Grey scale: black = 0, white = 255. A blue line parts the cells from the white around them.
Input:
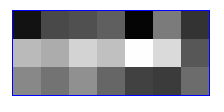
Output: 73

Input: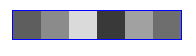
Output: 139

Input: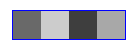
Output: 204

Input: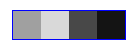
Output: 217

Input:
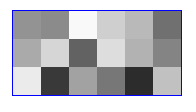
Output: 139

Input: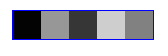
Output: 151

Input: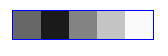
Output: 26

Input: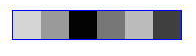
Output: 154
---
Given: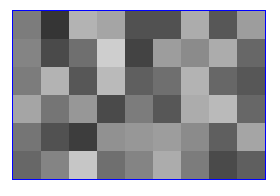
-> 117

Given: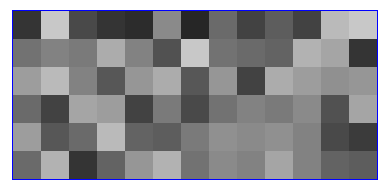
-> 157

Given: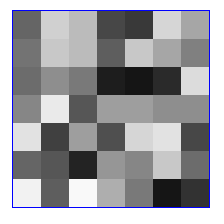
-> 101

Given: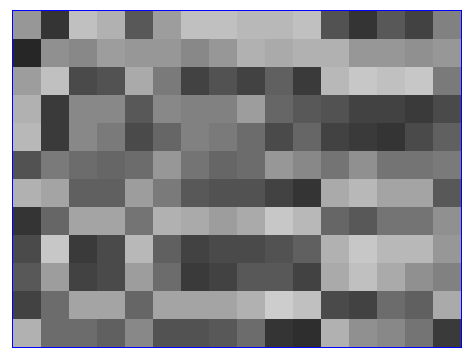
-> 66

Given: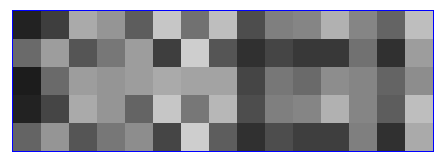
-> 34

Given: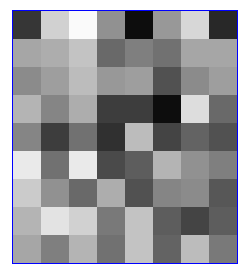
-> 180
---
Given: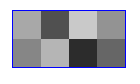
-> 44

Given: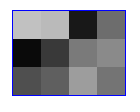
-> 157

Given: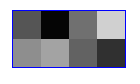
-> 98

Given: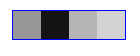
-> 181

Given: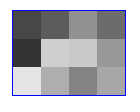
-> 131

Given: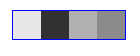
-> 176
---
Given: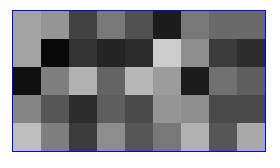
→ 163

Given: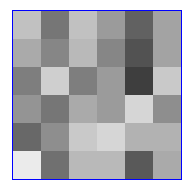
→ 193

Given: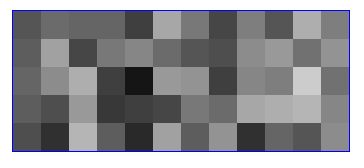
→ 85

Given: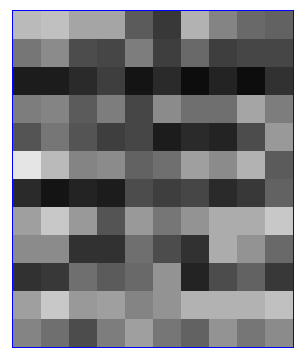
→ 186

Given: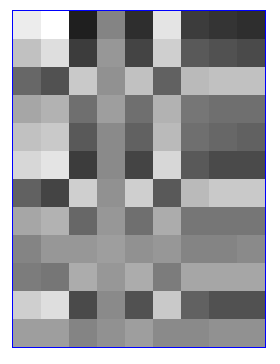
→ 236
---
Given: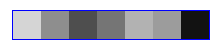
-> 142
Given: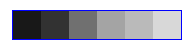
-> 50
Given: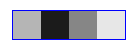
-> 27
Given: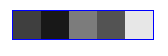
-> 24
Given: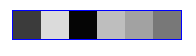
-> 219
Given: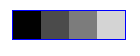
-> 75
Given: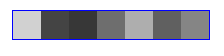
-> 68
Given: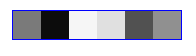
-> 12
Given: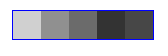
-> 144
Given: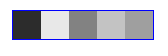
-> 232
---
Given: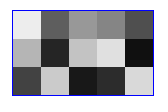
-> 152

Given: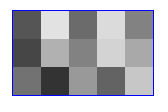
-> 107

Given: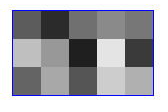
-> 112

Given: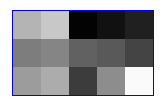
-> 3

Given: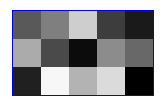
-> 206

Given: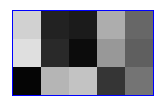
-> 27

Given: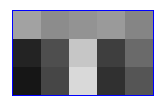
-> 147

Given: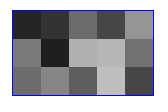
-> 108
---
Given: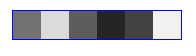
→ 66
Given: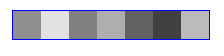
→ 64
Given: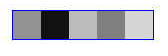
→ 127
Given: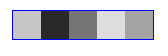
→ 221
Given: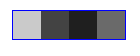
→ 31
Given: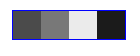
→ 235
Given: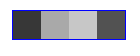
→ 199
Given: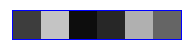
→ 176
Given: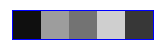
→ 207
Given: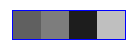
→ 29
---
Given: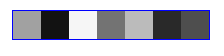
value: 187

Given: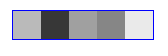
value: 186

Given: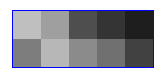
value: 183

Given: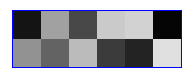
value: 210

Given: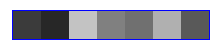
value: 176

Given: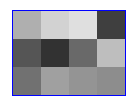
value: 210
